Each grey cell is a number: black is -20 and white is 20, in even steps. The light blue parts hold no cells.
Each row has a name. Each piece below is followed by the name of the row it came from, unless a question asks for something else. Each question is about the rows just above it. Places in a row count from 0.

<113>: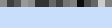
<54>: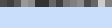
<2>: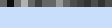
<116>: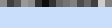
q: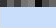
<113>
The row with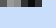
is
<116>
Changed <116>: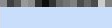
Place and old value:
13, -10
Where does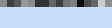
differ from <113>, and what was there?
15, 0
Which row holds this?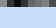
<116>
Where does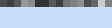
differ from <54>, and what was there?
7, -4
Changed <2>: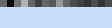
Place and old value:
7, -4

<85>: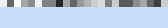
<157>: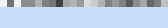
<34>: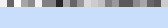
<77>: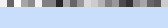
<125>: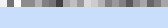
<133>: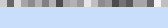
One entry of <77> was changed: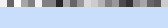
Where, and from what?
4, 2
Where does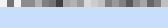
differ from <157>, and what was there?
14, 8
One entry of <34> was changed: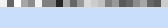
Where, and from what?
18, -6
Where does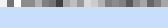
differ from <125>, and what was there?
16, 4
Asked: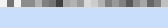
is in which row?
<157>
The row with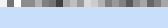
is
<125>
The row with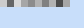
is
<133>

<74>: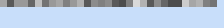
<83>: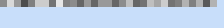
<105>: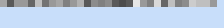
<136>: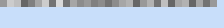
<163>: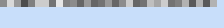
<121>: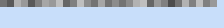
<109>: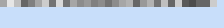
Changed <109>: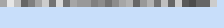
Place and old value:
11, 2
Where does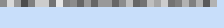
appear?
<83>
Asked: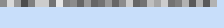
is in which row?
<163>
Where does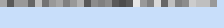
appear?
<105>
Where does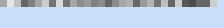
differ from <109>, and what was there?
15, -2
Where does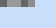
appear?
<83>

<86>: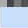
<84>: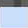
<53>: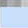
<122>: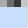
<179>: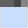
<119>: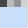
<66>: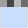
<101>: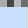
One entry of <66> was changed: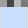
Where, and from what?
3, -3
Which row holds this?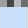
<66>
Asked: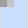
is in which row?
<53>
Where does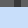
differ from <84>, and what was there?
2, -9

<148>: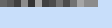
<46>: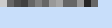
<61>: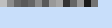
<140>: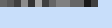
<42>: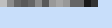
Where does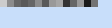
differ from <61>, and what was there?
0, 10
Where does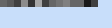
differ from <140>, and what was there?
8, 0
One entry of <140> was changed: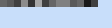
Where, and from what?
10, -4
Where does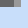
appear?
<46>
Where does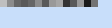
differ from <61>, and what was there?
10, -4

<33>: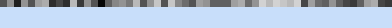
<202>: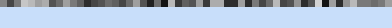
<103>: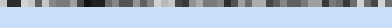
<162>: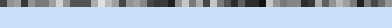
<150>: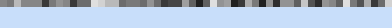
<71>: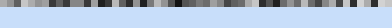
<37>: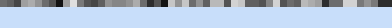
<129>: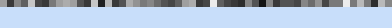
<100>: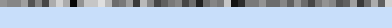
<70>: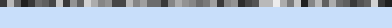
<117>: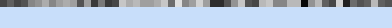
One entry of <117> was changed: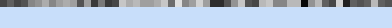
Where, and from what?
50, -3
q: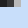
<71>
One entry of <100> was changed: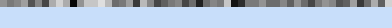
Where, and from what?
1, 1
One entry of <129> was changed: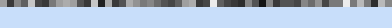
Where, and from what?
15, 9
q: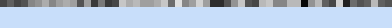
<117>
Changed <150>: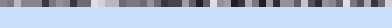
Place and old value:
38, 3
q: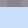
<37>

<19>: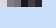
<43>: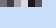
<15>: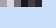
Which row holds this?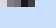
<19>
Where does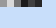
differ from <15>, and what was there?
0, 6
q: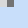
<15>
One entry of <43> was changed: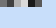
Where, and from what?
2, 6
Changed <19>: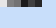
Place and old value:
0, 14
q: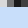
<15>
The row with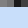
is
<19>

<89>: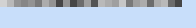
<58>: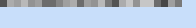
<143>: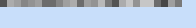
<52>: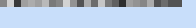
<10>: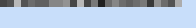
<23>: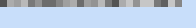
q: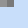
<89>
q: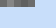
<10>
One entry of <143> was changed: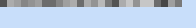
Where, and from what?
12, 5
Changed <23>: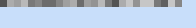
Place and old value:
5, 3
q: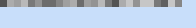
<23>
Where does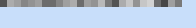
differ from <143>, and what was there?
21, 11
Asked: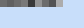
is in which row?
<10>

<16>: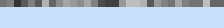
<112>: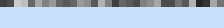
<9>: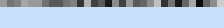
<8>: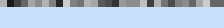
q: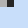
<112>
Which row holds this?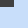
<16>
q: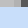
<16>
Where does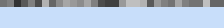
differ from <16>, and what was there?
5, -6
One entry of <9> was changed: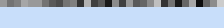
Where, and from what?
8, -6

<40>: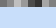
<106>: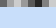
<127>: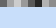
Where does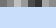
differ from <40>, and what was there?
7, 0
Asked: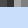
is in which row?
<40>
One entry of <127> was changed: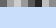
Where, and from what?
6, 8
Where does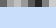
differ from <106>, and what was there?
2, 12
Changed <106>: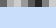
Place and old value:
1, 6
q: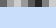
<106>
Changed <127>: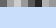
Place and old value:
7, 2

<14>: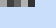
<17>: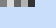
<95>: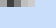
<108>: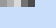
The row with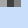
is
<95>
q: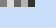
<17>
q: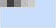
<95>
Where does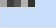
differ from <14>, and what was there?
2, -4
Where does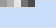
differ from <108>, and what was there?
2, 14

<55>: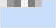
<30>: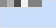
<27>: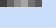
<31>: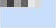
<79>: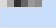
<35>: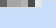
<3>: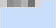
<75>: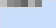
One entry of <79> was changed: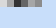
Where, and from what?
4, 4
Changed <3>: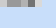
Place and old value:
1, 2
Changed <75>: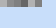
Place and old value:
0, 10
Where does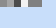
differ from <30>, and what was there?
1, 8
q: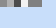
<30>
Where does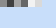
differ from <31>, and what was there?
4, 16
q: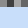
<31>

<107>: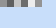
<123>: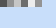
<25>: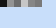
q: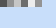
<123>
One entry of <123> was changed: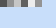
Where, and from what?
3, -3
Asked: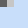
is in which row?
<107>
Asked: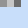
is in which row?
<123>
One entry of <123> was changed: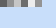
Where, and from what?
0, -7
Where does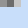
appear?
<25>

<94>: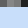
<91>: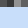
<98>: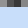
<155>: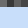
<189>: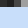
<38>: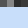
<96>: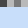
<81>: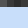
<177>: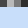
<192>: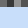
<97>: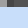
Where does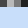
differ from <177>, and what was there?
3, -13
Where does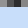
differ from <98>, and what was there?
2, -11

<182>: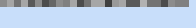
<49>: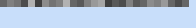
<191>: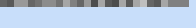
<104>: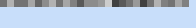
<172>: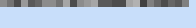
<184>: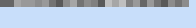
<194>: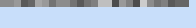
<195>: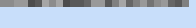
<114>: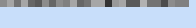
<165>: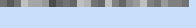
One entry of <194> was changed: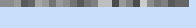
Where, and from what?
8, 2
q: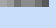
<194>
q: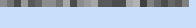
<172>

